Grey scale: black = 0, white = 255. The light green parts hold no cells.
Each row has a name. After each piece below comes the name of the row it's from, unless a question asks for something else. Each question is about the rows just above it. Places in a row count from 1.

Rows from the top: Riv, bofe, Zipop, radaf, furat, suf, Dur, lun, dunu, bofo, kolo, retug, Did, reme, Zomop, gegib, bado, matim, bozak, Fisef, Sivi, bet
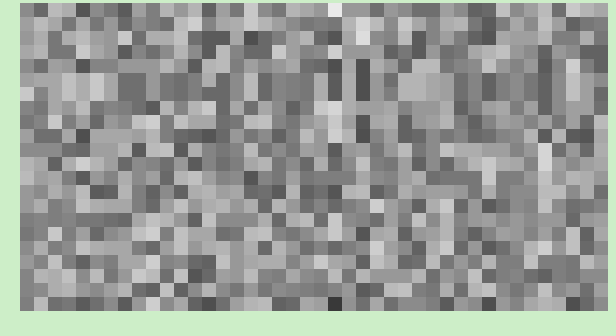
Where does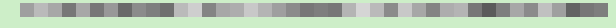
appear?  bofe
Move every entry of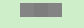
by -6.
[126 120 126]
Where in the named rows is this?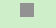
bet, 24
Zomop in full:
[152 173 126 139 192 173 167 167 126 105 159 192 152 173 180 152 173 105
 180 152 111 132 105 126 139 206 159 139  98 173 200 105 152  91 111 139
 132 192 139 111 119 132]
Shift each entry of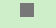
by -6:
[113]

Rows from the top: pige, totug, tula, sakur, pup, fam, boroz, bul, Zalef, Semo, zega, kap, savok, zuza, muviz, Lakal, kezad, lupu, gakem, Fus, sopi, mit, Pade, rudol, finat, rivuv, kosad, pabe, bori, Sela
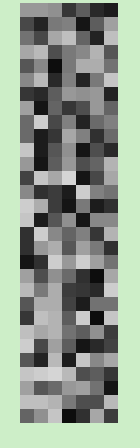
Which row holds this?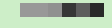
pige
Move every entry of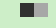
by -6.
[ 42 161]

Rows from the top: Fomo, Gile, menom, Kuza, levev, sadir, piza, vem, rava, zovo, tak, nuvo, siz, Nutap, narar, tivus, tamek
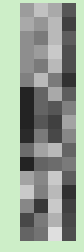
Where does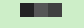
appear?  rava
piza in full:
[ 35 100 169  93]
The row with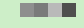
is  levev
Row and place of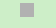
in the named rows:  tivus, 3
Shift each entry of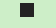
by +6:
[41]
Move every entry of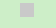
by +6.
[207]

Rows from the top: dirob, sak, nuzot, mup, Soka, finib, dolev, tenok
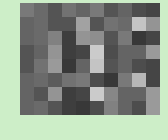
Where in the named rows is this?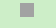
sak, 5
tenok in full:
[100 106  84  62  56  77 129 100  77 154]
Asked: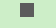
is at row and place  finib, 3
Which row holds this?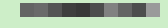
tenok
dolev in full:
[100  84 148  62  69 203 135 100 100 154]

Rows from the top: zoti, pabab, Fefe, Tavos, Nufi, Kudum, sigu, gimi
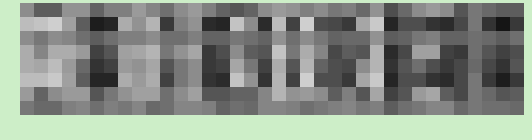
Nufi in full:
[172 166 188 154 105  51  65 154 146 166  85 119 140  57  65 166 119  65
 172  85 180  99  78  72 140 180  51  85 111  78  57  72 105  72  51  85]
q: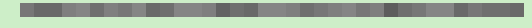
gimi

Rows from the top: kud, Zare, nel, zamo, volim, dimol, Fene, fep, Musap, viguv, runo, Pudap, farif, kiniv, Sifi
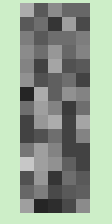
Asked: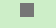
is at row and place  runo, 1
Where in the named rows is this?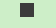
fep, 4
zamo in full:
[139 110 151 103 131]
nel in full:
[125  89 110 110 125]
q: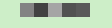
volim
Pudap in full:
[199 159 145  95  66]
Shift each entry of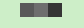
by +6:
[ 95 116  59]

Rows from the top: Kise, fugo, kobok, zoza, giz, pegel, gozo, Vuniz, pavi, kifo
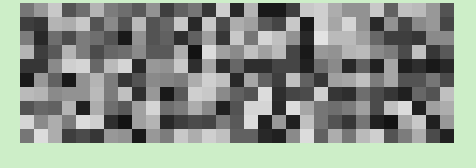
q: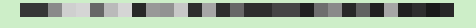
giz
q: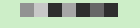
giz
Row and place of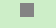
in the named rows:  pegel, 11
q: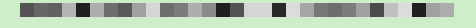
Vuniz

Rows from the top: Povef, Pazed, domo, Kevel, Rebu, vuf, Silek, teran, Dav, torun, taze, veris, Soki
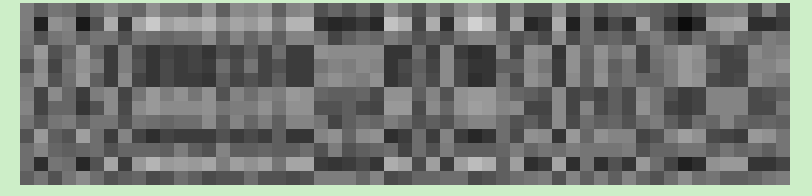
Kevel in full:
[110 153  82 102 153 102  60 125  74  53  68  60  68  53  82  68  95  68
 110  60  60 145 139 139 139 139  53  53 110  60 139  60  46  53 132  68
 145 139  53 145 102 145 117 139  68 117 132 153 145  82  68  74 139 125
 132]
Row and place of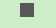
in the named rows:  Dav, 2
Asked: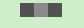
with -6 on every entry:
[ 76 133  76]
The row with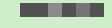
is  Povef

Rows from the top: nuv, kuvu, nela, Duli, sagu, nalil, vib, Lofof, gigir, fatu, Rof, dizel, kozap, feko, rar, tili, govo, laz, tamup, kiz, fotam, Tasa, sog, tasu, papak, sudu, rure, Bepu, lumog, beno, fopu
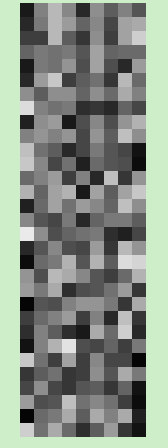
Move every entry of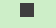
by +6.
[68]
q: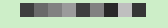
sog
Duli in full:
[100 121 113 121  85 162 100 106 106]
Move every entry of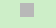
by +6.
[190]
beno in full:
[  5 106 121 170  93 170 129 170  32]
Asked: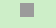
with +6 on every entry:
[161]

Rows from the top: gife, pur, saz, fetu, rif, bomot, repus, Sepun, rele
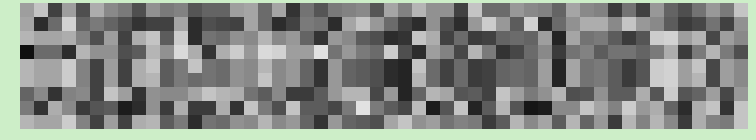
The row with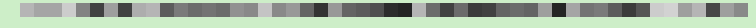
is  bomot
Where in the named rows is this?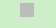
Sepun, 29

